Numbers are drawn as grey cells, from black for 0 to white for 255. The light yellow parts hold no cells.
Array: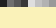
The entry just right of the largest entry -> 193
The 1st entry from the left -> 31
